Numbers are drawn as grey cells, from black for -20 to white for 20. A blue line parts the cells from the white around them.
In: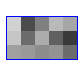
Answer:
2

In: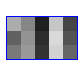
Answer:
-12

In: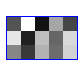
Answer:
8

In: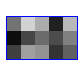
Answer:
3

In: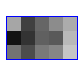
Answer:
-1

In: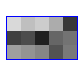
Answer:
1

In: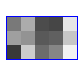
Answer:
-3
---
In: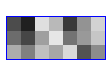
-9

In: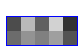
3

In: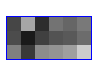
-16

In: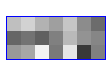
-2

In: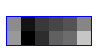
-20

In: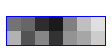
-7

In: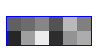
5
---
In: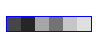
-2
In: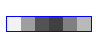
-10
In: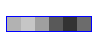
-6
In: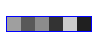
-12
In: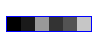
-12
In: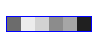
2
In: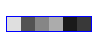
7
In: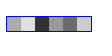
4
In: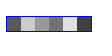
-2
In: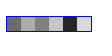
11
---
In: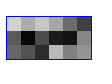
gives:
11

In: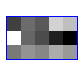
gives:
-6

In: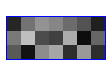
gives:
3

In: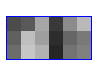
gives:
6

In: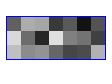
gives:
6

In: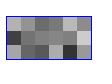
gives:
-3
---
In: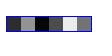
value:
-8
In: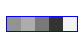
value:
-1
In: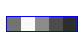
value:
2
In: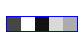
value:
-17
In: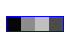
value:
2
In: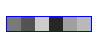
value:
-14
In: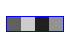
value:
12
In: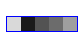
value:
-7
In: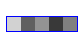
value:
3
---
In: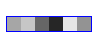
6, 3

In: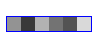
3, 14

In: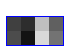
-10, -2

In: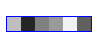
10, -5

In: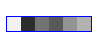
18, 8

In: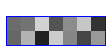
-3, 4

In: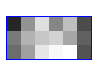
-14, -7

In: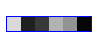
14, -19
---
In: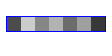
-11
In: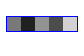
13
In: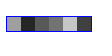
-10
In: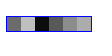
7
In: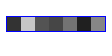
1
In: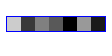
-16
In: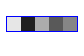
1
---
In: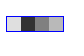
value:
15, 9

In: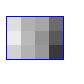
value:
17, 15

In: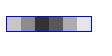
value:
16, 11

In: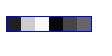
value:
19, 12

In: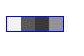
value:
18, 3

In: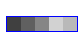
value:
13, 9
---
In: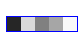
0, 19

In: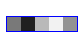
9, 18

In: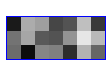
-7, 16

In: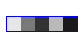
-12, 16

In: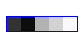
8, 19

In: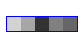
-12, 13
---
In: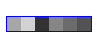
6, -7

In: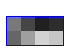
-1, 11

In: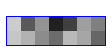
12, -4

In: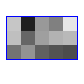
11, -8

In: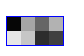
-19, -10

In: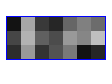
-17, -14

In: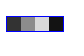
-12, -17

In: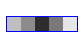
10, 16

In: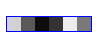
13, -1

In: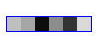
10, 14
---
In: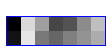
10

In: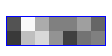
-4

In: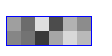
2

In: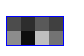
-10

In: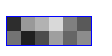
-6

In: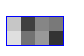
-1
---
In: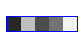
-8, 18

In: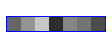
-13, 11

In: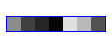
-19, 15

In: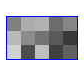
-2, 13

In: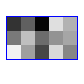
-3, 18

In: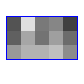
-2, 15

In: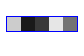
-11, 16

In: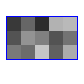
0, 11

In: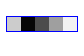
-8, 18

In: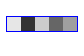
12, 16
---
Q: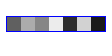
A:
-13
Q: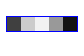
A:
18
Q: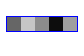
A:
2
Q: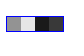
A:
16
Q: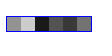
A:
-7
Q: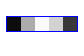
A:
19
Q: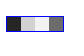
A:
13
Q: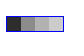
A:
2
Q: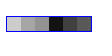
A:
-17
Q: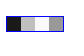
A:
10
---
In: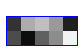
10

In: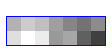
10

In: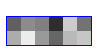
0

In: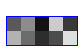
-17

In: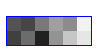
-1

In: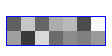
-4
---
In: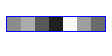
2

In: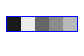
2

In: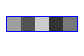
-1

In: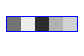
8

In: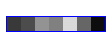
-4

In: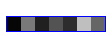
-7

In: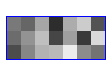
2
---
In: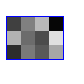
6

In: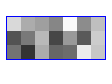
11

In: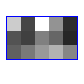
1

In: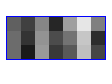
-9

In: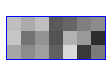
-1

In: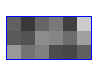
-5
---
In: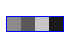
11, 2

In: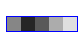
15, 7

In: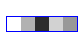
20, 13

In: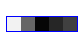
18, -4

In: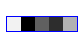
18, 8

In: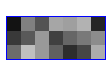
10, 8

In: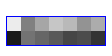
17, 11

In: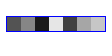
16, 11
